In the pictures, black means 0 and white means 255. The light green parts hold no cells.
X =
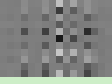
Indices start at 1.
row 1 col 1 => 127
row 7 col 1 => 126
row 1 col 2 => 126
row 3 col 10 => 119
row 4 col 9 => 91
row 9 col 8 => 128
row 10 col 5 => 123
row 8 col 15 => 122
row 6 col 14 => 126
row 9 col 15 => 125
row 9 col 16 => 126
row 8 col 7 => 139
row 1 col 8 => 127
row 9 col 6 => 124
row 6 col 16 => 125
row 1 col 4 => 138
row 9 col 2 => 119
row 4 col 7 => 126
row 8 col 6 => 124
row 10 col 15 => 121
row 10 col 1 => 127
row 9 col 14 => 138
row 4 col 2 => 130
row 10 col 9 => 126
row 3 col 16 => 125
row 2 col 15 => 125
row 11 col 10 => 108
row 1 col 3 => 125
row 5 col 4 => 77
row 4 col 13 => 124
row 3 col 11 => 130
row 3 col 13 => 94
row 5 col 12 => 126
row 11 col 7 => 78
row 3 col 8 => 128
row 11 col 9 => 184
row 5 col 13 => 42
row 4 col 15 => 129

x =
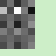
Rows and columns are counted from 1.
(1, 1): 69
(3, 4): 97
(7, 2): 110
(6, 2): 104
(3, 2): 107
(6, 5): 110
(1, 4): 93
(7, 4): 94
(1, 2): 113
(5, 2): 95

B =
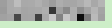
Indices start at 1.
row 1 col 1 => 158
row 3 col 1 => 161
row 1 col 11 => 166
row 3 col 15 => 160
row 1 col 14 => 168
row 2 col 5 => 167
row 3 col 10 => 198
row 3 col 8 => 199
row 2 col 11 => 174
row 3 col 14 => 186
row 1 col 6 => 176
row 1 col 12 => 172
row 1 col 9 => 173
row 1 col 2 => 170

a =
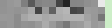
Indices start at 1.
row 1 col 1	146
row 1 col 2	151
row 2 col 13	155
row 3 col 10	178
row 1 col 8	135
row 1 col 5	89
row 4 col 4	146
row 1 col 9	68
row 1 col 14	148
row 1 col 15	233
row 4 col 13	171
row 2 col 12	76
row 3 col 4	166
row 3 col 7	168
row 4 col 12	155
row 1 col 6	131
